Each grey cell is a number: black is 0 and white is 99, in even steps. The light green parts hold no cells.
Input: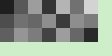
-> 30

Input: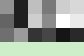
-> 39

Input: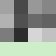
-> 69

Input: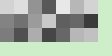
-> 51

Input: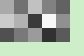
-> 79

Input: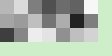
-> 64
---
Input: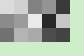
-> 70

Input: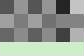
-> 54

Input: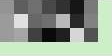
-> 64

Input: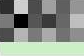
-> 70

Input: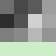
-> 53

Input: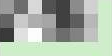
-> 87
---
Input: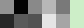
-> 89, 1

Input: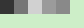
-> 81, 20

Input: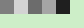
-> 82, 12

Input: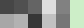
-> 86, 21

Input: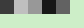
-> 74, 9

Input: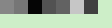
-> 77, 2
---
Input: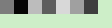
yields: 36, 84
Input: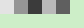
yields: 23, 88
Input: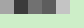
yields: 44, 76
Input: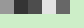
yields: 30, 88
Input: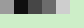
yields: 27, 80
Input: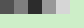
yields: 17, 83
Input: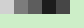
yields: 36, 81
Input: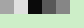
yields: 4, 87
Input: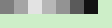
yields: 71, 88
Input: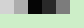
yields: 2, 82
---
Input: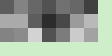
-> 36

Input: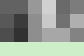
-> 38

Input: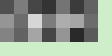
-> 31

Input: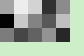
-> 64

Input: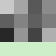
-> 78

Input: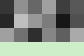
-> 21

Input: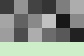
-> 23

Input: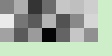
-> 50

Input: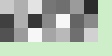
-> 78

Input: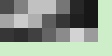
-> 29
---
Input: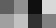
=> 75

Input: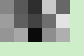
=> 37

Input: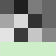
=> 84

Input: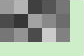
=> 21

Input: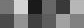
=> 57

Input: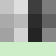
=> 72
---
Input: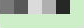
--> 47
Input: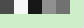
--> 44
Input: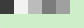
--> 62
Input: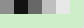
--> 55
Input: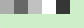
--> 67
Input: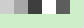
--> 65
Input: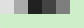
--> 49
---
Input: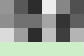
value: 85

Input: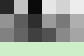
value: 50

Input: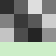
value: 76

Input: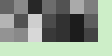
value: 57

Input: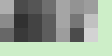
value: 40

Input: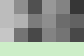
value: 77

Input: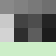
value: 82

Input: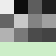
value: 69
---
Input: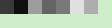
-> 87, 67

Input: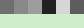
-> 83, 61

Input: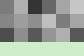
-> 77, 74

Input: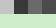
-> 76, 41

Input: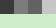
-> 77, 48

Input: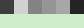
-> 81, 65
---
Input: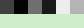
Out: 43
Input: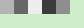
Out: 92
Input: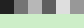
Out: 71
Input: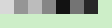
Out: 73
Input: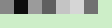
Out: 60
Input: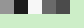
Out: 96
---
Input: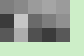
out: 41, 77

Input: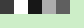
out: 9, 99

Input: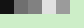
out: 50, 87

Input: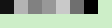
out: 59, 78

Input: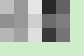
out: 80, 89

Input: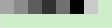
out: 19, 78

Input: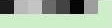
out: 41, 76

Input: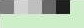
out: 74, 82

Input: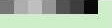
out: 58, 74
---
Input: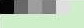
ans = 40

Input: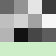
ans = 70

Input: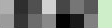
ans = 53

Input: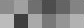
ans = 66

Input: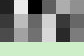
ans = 44

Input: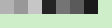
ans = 14

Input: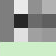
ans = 49

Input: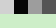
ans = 81
